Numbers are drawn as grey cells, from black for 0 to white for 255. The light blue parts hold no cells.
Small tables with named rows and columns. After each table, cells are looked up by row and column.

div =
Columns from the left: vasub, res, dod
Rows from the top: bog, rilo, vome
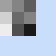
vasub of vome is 237
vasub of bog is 160
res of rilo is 106
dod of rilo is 131
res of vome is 80
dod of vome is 25
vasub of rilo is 209
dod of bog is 93
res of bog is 132

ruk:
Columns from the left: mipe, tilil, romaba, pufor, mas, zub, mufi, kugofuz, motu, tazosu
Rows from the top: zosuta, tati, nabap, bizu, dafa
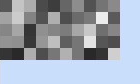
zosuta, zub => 102
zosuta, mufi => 141
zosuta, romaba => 173
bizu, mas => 191
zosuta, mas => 61
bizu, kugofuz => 227
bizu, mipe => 147
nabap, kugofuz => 199
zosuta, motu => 116
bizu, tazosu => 78
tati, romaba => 131
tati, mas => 175
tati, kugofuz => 121
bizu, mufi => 118
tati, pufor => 82
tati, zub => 78
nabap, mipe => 134
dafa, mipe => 52
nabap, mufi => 167
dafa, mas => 119
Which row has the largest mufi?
nabap

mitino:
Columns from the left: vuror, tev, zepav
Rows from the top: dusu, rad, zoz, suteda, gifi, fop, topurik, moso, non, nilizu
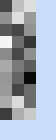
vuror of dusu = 71
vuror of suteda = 244
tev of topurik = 101
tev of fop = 122
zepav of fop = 92
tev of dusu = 192
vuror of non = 171
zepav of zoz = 146
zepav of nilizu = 201
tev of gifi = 72
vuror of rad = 145
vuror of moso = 154
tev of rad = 223

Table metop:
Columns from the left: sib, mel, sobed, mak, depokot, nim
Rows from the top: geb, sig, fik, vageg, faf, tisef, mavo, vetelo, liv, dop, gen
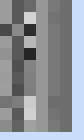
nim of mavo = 109
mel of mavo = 89
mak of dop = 151
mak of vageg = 151
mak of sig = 151
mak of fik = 151
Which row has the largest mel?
fik

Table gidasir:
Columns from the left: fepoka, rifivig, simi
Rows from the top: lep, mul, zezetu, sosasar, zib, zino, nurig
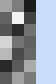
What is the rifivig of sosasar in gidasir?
115
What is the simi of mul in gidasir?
66
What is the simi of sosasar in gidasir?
97
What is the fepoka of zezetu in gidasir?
84
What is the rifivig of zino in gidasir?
90
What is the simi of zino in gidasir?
170
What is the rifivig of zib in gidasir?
75
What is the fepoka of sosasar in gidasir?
212
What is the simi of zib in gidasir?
103
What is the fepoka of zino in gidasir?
41
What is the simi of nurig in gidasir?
122
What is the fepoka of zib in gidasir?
185
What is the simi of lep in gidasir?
27
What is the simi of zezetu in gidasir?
113
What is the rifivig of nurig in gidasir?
160
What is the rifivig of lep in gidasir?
124
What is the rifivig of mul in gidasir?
243
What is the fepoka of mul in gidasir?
99
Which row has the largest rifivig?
mul

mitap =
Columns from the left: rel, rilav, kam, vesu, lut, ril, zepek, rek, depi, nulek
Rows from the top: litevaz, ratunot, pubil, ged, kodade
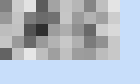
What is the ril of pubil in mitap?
174
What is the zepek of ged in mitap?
176
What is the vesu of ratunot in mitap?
107
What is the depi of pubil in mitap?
204
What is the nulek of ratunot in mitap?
205
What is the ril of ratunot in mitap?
198
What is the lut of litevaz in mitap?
163
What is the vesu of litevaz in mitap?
92
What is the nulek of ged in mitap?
200
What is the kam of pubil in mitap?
82
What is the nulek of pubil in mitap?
217
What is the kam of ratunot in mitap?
124
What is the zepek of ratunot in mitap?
155
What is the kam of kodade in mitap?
230
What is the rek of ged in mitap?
123
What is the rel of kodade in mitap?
99
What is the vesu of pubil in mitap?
47
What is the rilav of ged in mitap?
154
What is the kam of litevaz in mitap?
226
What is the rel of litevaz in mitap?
127
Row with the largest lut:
ged

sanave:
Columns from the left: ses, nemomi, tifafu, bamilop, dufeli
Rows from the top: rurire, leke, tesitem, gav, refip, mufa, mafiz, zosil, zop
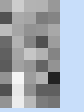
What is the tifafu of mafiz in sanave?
157
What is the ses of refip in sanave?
96
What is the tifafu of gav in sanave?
132
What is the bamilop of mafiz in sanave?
178
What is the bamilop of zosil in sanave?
95
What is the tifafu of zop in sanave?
184
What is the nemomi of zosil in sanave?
231
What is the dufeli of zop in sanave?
116
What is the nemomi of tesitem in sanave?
165
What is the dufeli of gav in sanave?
157
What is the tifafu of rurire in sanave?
179
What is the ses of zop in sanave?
147
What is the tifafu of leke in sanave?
165
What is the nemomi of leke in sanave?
170
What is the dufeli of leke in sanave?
132
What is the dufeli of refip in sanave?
132
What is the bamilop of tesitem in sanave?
149
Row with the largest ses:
tesitem

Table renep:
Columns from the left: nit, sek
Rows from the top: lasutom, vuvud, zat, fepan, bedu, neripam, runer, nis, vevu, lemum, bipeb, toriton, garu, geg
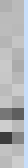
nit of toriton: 60
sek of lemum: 94
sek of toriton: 132
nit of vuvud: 187
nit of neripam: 201
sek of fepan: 196
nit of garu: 194
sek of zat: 185
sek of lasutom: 186
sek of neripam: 171
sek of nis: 202
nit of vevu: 196
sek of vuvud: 187
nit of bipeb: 206
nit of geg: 186

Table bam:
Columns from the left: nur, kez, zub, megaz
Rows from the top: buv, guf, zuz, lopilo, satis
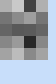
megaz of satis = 163
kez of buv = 201
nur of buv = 176
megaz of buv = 176
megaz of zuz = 101
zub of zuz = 91
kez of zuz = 89
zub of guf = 158
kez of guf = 139
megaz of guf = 117
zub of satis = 137
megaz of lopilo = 135
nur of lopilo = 135
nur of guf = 117
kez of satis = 188
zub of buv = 66
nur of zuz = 101
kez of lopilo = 154
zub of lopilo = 40

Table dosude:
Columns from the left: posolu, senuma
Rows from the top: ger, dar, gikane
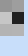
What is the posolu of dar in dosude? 198
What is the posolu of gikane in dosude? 179
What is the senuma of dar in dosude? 32
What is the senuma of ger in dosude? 158
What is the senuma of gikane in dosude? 180
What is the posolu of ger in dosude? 149

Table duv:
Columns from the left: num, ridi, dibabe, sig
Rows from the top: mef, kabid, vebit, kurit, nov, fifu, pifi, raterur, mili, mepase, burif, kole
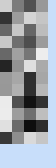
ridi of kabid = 156
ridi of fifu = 146
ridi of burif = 106
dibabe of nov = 118
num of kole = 56
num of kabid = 51
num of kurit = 200
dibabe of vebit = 102
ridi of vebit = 199
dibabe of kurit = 78
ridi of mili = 80
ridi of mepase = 157
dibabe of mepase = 111
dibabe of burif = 14
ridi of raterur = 177
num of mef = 207
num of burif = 224
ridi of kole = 142
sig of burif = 45

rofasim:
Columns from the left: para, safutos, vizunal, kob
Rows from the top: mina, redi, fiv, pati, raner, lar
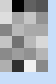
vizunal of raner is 145
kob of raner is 181
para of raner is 138
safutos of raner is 157
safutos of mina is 3
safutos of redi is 166
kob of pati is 216
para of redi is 222
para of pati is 196
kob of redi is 146
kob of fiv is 168
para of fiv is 132
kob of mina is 84
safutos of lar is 47
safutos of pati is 114
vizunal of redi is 197
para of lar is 175
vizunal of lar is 240
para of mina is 210
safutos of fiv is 184
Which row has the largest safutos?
fiv

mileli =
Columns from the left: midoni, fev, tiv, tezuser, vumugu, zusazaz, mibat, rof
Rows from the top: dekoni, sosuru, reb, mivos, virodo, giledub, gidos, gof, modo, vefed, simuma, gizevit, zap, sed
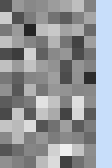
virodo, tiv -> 209
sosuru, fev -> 80
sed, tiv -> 115
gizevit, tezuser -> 150
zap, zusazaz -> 239
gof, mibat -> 134
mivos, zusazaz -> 116
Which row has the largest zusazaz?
zap

